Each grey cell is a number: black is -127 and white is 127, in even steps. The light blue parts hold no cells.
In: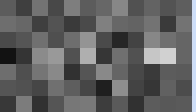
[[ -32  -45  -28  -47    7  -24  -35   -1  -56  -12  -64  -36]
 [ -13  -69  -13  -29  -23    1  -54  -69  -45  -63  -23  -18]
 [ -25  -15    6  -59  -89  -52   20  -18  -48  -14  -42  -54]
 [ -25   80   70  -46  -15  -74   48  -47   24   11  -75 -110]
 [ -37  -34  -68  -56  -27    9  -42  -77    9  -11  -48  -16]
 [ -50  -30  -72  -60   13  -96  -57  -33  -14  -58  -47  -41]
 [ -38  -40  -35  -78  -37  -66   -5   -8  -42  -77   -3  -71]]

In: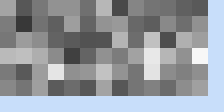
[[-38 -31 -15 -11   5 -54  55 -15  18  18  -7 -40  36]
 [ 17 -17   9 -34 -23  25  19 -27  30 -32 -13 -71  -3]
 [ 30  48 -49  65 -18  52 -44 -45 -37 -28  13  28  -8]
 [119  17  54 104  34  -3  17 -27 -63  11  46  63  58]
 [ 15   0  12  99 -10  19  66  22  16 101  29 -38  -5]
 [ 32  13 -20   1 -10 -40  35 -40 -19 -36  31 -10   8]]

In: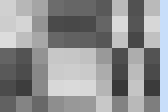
[[ 58 -46  58 -38 -25 -25 -19  37  55  80]
 [ 87 -42  90 -26 -53 -55 -53  20  85  77]
 [ 65 -56  66 -41 -31 -30 -24  39  62  92]
 [-44  45 -49  25  65  70  71  19 -44 -27]
 [-53  59 -57  44  74  77  75   8 -51 -38]
 [-68  69 -71  53  88  90  88   9 -66 -52]
 [ -1  57   2  72  26  24  14 -23   4 -30]]

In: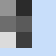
[[-84  20]
 [-37 -18]
 [-66  91]]

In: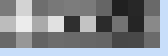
[[-22 -88 -95 -26  -5  -3  -7 -17  83  -5]
 [  9 -90 -12 -84  67 -80  97  42 108  60]
 [-20 -55 -56 -26 -24 -21 -19 -28  23 -23]]

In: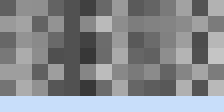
[[ 50 -44  34  -5 -27 -37  26 -23 -63 -46 -28  15  16 -31]
 [ -4  33  11   4   2  -2  13  58   9 -46  19 -28  35  26]
 [ 55 -50  30   1 -20 -38  26 -19 -61 -46 -22  10  19 -24]
 [ 69 -47  52  14 -30 -25  42 -20 -72 -46 -48  13  44  -7]
 [ -3  37   5 -27  11  -5   8  60   6 -46  30 -31  30  30]
 [ 57 -42  48 -39 -34 -25  40 -20 -71 -46 -41  17  44 -11]]

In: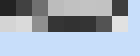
[[-66  66  67  65  60 -15 -62 -92]
 [ 97 -44 -75 -77 -74  15  90  84]]

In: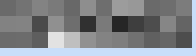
[[ -3 -17 -21  24  28 -17  14 -23  -5   3 -12 -21]
 [-27   6 -50 -65 -89  -5 -79 -17  16 -53   3   2]
 [-50 -25 -31 -14  -1   3  17  63  98 -33 -19 -20]]
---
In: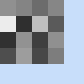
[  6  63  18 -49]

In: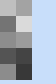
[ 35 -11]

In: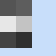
[-34 103]

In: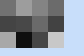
[ -20  -21 -112]

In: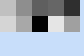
[-80 101]

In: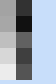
[-77  39]

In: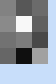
[-20 120 -13]

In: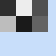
[ -47 -101]

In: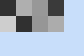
[-69  22]
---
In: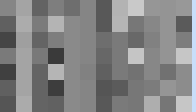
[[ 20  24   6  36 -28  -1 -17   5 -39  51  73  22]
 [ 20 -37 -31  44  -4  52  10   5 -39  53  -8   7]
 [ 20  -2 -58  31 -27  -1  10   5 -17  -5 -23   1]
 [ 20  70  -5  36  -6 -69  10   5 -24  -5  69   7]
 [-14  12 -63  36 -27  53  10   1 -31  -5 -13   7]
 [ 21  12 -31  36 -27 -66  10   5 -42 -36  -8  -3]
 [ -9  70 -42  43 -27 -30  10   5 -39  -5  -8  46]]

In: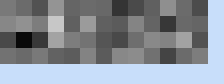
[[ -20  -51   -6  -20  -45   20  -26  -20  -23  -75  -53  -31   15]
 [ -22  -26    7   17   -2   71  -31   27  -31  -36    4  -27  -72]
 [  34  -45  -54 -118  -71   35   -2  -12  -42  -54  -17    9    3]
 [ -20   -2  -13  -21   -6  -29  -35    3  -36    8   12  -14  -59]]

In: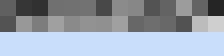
[[-27 -90 -31 -73 -78 -15 -14 -13 -55  11   7 -44 -28  28]
 [ 60  79 -44  24  -2  32  10  18  16  32 -24 -17 -23 -45]]

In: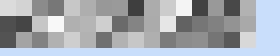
[[-55  50  91  83  11  -8  71  46  24  26 -65  44  76 116 -61  25]
 [ 19  41 -48 -58  70 120  48  53  79 -21   4  43 102 -29  -9   1]
 [-38  88 -44  36   2  49  78  50 -15  50  71  47  -4  12  15 -10]]

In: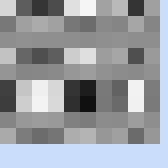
[[ -76   32   86  -34  -74  -51   96  117   34   57]
 [  38    5   -7   32   43   33   -8  -19    9    5]
 [  14   14   14   17   15   15   14   12   15   17]
 [ -49   26   66  -25  -48  -33   76   94   29   38]
 [  10   17   21    6    7   10   22   29   17   12]
 [ 114   -3  -63   69  111   87  -75  -98   -6  -29]
 [ 113   -5  -67   78  115   89  -80 -111   -7  -22]
 [  29   13    4   24   28   25    1   -3   12   11]
 [ -20   22   42   -3  -19  -10   45   52   22   32]]

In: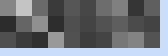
[[-74 -32   6  68 -21 -69 -41 -56 -18   0]
 [-52 -60 -83 -26  16 -82 -49 -59 -45 -33]
 [  3 -44 -48 -68 -79  25 -46 -66 -59  -8]]

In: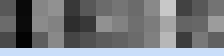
[[ -40  -11  -39 -118    6   18  -71  -40  -21  -10  -20    8   72  -60]
 [ -24   27  -20 -116   11    2  -81  -72   16    2  -17   -3   38  -27]
 [  -7  -30  -54 -124  -32    9  -58  -46  -36  -29  -21    1   55  -67]]

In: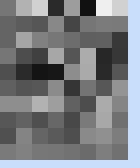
[[ 111   81   -9   50   81  -85   29 -110]
 [  -4   -5  -27  -35  -41    8  -58   -9]
 [ -31  -71  -27   37    1   -8  -18  -32]
 [ -88  -72   -9  -50  -63   39  -42   44]
 [ -86  -41  -48  -85 -107 -104   13   42]
 [ -40   20  -31  -43  -40   11  -74  -11]
 [  43    5   14   14   50   30  -30  -50]
 [  40  -15  -40  -29  -48  -24  -55   -5]
 [  16   -2  -47    4  -26  -37  -49   10]
 [  -1  -14   -5    1   -8   -9  -13  -20]]
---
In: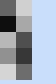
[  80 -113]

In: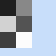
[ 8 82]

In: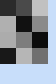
[  65 -110   44]

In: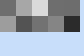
[-18   5]

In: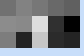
[-31 -79  70]

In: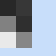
[-72   1]

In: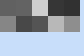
[-78  56]

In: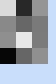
[ 21 -24  15]
